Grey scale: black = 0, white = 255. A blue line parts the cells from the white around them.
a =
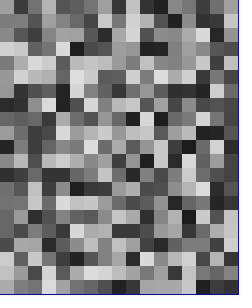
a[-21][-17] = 158
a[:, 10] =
[52, 179, 81, 34, 192, 124, 151, 85, 215, 199, 149, 32, 128, 75, 92, 47, 77, 66, 218, 120, 165]
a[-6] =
[103, 154, 47, 81, 131, 98, 89, 139, 197, 169, 47, 133, 177, 27, 202, 82, 195]
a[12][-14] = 52
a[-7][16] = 54
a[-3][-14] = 117
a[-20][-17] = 125
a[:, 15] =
[111, 57, 38, 86, 63, 119, 206, 83, 117, 37, 210, 156, 79, 44, 37, 82, 174, 65, 181, 101, 61]
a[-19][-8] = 212
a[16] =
[103, 74, 124, 92, 57, 215, 171, 177, 57, 57, 77, 153, 165, 55, 107, 174, 198]
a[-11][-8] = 90
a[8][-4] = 122
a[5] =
[152, 209, 185, 176, 100, 221, 202, 90, 95, 207, 124, 220, 171, 207, 57, 119, 70]
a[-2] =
[192, 154, 73, 212, 89, 171, 219, 213, 189, 163, 120, 160, 56, 195, 120, 101, 131]
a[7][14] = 72
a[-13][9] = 33
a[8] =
[103, 94, 104, 58, 171, 109, 83, 150, 103, 33, 215, 30, 106, 122, 211, 117, 70]
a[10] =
[37, 124, 60, 100, 136, 122, 220, 108, 170, 90, 149, 199, 61, 27, 106, 210, 44]
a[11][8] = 64
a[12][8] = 109
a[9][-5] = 158
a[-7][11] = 146
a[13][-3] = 219
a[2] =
[137, 87, 63, 134, 163, 161, 87, 44, 168, 212, 81, 140, 135, 170, 217, 38, 147]
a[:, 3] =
[180, 159, 134, 116, 203, 176, 94, 219, 58, 73, 100, 185, 52, 63, 108, 81, 92, 44, 117, 212, 219]
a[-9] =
[48, 63, 104, 52, 52, 102, 125, 196, 109, 40, 128, 74, 125, 204, 109, 79, 67]
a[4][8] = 154
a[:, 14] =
[61, 50, 217, 137, 200, 57, 36, 72, 211, 34, 106, 97, 109, 219, 119, 202, 107, 124, 71, 120, 32]
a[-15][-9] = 55
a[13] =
[112, 87, 192, 63, 140, 31, 57, 61, 154, 174, 75, 79, 142, 181, 219, 44, 84]
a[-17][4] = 91

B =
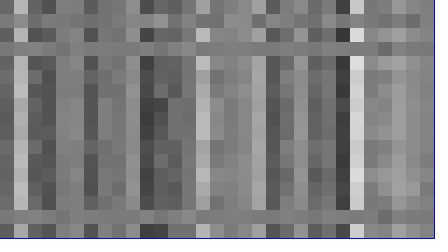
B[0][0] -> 104
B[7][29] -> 142
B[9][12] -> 112
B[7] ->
[95, 168, 99, 83, 129, 133, 85, 127, 116, 140, 65, 70, 112, 110, 177, 140, 123, 135, 159, 85, 107, 144, 94, 112, 74, 204, 135, 132, 157, 142, 133]
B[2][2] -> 82
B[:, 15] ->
[116, 113, 133, 124, 136, 114, 122, 140, 135, 138, 116, 122, 135, 130, 114, 124, 141]
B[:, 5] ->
[125, 116, 132, 128, 134, 126, 124, 133, 134, 136, 127, 126, 133, 126, 126, 127, 135]
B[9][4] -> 130
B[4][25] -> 221
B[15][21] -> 125
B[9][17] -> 135
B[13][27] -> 143
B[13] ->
[103, 187, 96, 82, 120, 126, 81, 121, 109, 146, 69, 94, 89, 119, 170, 130, 128, 138, 166, 90, 114, 141, 101, 111, 70, 205, 124, 143, 161, 153, 122]
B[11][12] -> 92
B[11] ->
[100, 186, 89, 85, 123, 126, 84, 115, 114, 144, 74, 109, 92, 120, 169, 122, 130, 140, 162, 92, 119, 141, 103, 118, 59, 207, 123, 137, 156, 137, 125]
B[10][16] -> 124
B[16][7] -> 128
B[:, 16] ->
[127, 140, 131, 127, 130, 126, 131, 123, 123, 125, 124, 130, 133, 128, 126, 127, 123]
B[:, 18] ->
[160, 111, 160, 123, 163, 165, 162, 159, 166, 162, 166, 162, 159, 166, 163, 123, 159]
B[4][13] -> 117
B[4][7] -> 120
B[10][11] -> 97
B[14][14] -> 159
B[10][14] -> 163
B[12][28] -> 159
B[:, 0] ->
[104, 122, 95, 120, 99, 109, 101, 95, 90, 94, 107, 100, 99, 103, 108, 121, 93]
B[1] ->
[122, 139, 109, 122, 121, 116, 111, 115, 122, 133, 131, 145, 114, 129, 115, 113, 140, 138, 111, 133, 127, 117, 112, 137, 119, 131, 121, 114, 124, 109, 128]
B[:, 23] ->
[122, 137, 111, 128, 107, 118, 118, 112, 112, 109, 118, 118, 106, 111, 119, 128, 111]
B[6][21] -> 141
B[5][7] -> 111
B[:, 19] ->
[91, 133, 89, 122, 87, 87, 92, 85, 81, 86, 87, 92, 87, 90, 88, 122, 84]

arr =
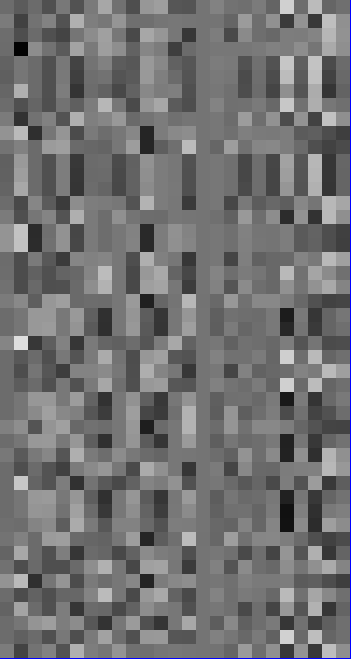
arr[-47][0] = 108
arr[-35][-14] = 124
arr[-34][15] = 119
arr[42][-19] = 132
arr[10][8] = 119
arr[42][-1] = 111
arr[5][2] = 107
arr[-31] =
[148, 195, 43, 111, 146, 70, 122, 109, 119, 130, 41, 124, 145, 131, 116, 119, 112, 129, 117, 116, 125, 90, 99, 78, 64]
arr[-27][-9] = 85
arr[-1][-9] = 101
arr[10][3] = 155
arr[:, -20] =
[82, 176, 117, 163, 67, 63, 52, 95, 175, 75, 106, 56, 54, 53, 141, 175, 70, 71, 134, 104, 106, 106, 153, 148, 54, 84, 131, 81, 156, 128, 104, 151, 175, 123, 49, 150, 161, 171, 106, 54, 106, 76, 103, 54, 140, 78, 176]
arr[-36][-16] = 97
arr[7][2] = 101
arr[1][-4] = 147
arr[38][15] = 103
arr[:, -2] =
[101, 191, 182, 170, 75, 66, 53, 119, 194, 77, 66, 54, 54, 53, 184, 185, 78, 78, 185, 139, 169, 66, 101, 101, 75, 101, 186, 101, 105, 81, 68, 101, 180, 184, 57, 101, 121, 159, 65, 54, 170, 77, 136, 54, 95, 101, 190]
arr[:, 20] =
[208, 59, 125, 125, 198, 188, 143, 199, 76, 125, 125, 162, 158, 150, 94, 44, 125, 125, 105, 185, 145, 125, 28, 39, 125, 207, 109, 208, 25, 75, 125, 33, 34, 124, 125, 33, 17, 18, 125, 149, 142, 125, 186, 152, 54, 209, 56]
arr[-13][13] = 81
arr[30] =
[128, 142, 84, 148, 160, 104, 113, 109, 119, 152, 30, 107, 119, 179, 116, 108, 149, 113, 136, 136, 125, 102, 83, 68, 67]
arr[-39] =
[123, 50, 114, 129, 83, 175, 127, 134, 152, 106, 116, 124, 112, 117, 116, 119, 108, 156, 110, 146, 76, 147, 66, 194, 143]
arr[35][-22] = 154
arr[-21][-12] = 55
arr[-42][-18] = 114
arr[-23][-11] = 116
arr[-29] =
[108, 76, 122, 88, 59, 134, 129, 133, 119, 78, 175, 128, 119, 55, 116, 119, 69, 127, 97, 104, 105, 132, 121, 185, 160]
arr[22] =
[108, 118, 152, 152, 120, 153, 96, 48, 119, 149, 93, 54, 119, 150, 116, 95, 113, 110, 108, 121, 28, 121, 54, 101, 118]
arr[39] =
[100, 168, 107, 80, 126, 54, 107, 102, 72, 98, 139, 124, 120, 80, 116, 119, 112, 73, 110, 68, 149, 84, 176, 54, 100]
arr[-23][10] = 85
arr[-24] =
[108, 118, 152, 155, 120, 148, 90, 47, 119, 152, 89, 53, 119, 159, 116, 94, 123, 102, 110, 121, 39, 116, 58, 101, 111]
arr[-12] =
[108, 118, 152, 154, 120, 150, 94, 48, 119, 150, 91, 54, 119, 154, 116, 93, 118, 106, 109, 120, 33, 118, 56, 101, 114]
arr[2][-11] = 116

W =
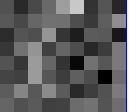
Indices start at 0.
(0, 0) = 81
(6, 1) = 133
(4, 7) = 87
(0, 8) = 38
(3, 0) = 55
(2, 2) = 79
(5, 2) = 155
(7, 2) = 90
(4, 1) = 54
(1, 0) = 88
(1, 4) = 112
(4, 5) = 8
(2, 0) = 44
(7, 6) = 114
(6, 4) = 91
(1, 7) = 94
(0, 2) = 73
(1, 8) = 142
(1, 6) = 57
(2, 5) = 29
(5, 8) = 108

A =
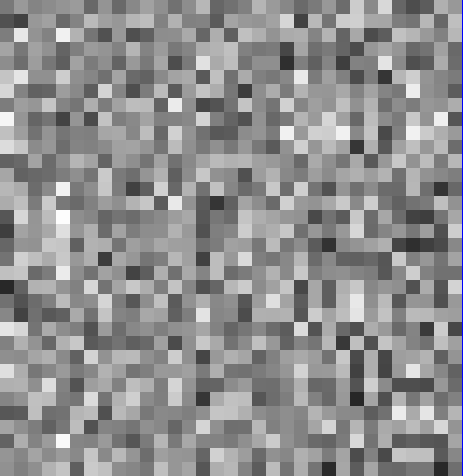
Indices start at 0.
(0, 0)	121
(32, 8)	185
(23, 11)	127
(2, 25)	168
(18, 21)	182
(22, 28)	128
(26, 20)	150
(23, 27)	153
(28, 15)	171
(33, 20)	116
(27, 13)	148
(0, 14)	183
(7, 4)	132
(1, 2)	152
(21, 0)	113
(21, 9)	87
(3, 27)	166
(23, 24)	105
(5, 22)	123
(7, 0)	124
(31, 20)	145
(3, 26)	151
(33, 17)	131
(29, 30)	229
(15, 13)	168
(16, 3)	168
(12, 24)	165
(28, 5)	117
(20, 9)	200
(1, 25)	207
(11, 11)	162
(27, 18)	111
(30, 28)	161
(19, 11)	175
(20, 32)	211
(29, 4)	114
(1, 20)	214
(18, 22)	107
